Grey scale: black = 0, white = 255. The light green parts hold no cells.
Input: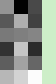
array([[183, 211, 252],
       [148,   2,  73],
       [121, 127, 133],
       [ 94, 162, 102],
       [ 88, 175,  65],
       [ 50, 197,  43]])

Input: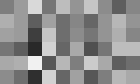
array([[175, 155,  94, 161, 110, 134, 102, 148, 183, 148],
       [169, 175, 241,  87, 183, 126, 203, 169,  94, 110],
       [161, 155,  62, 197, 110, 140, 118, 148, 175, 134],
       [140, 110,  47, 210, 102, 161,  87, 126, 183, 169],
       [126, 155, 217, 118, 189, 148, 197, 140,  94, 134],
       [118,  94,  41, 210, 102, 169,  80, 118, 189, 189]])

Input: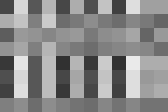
array([[173, 195, 127, 203, 109, 121, 141, 121, 109, 134, 121, 101],
       [147, 166, 127, 181, 134, 121, 109, 127, 134, 141, 134, 109],
       [127, 141, 109, 141, 127, 115, 109, 134, 115, 134, 115, 115],
       [ 93, 153, 147, 134, 147, 153, 121, 141, 147, 166, 101, 153],
       [ 79, 215,  87, 188,  71, 166,  79, 195,  71, 222, 153, 160],
       [ 71, 215,  87, 181,  71, 173,  79, 195,  64, 222, 160, 160],
       [ 64, 222,  87, 188,  56, 173,  71, 203,  64, 222, 160, 173],
       [ 56, 228,  87, 188,  49, 181,  56, 203,  49, 234, 173, 173]])

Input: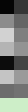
array([[210, 127],
       [196, 154],
       [180, 147],
       [140, 101],
       [108, 114],
       [ 12,  68],
       [  5,  54]])

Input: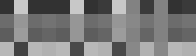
array([[184,  66, 184, 177, 184,  73, 184, 177,  73, 136, 177, 136, 184,
        177],
       [108, 150, 108, 115, 108, 150, 108, 115, 150, 136, 115, 130, 108,
        115],
       [ 93, 156,  93, 101,  93, 150,  93, 101, 156, 130, 101, 130,  93,
        101],
       [ 50, 200,  50,  50,  50, 200,  50,  58, 200, 130,  58, 130,  50,
         58]])

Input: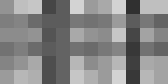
array([[155, 183, 175,  78,  99, 198, 175, 155, 211,  56, 183, 163],
       [147, 191, 198,  70,  92, 211, 155, 169, 211,  48, 191, 191],
       [140, 140, 147,  84,  99, 169, 147, 140, 198,  70, 163, 132],
       [132, 147, 169,  78,  99, 183, 140, 155, 183,  63, 169, 163],
       [126, 132, 107,  92,  92, 120, 114, 120, 155,  92, 120,  99],
       [114, 126, 107,  92,  99, 114, 107, 120, 132,  56, 114,  99]])
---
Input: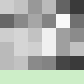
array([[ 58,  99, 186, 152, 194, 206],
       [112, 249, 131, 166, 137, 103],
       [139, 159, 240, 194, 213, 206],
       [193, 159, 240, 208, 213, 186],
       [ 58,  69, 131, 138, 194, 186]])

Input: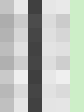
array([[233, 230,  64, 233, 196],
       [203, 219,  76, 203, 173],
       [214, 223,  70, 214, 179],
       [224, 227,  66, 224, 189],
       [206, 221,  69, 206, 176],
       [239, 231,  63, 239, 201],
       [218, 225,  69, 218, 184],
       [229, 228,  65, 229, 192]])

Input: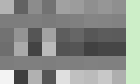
array([[143, 150, 143, 156, 161, 114, 140,  98, 180],
       [130, 132, 133, 128, 126, 123, 126, 125, 125],
       [ 91,  92,  87, 102,  93, 162,  85, 148, 114],
       [ 70,  70,  65,  85,  83, 187,  67, 170, 110],
       [128, 128, 129, 127, 128, 126, 127, 127, 125],
       [174, 200, 187, 192, 223,  86, 177,  62, 243]])

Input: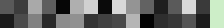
array([[ 58, 217,  90,  30,  98, 148, 216,  10, 208, 175,   6,  94, 169,
         60,  89],
       [ 28,  85,  55,  46,   3, 181,  73,  65,  52, 145, 139,  41, 129,
         75,  27]])

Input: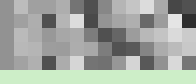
array([[ 81,  71, 169, 220, 197, 181, 135,  80, 116, 174, 160, 160, 188,
        146],
       [ 46, 229, 156, 105, 175, 165, 148,  74, 220, 181,  80, 174, 160,
        146],
       [203, 218, 196, 184, 156, 102,  80, 125, 172, 167, 152, 173, 186,
        146],
       [200, 187, 172, 133,  89,  82, 125, 168, 173, 156, 157, 181, 184,
        146],
       [118, 217, 146,  88, 213, 151, 113, 116, 214, 172,  80, 176, 162,
        146]])

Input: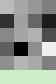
array([[126, 151, 167, 187],
       [ 28, 102, 160,  49],
       [ 76, 176, 164, 136],
       [239, 142,   0,  94],
       [126, 169, 181, 143]])
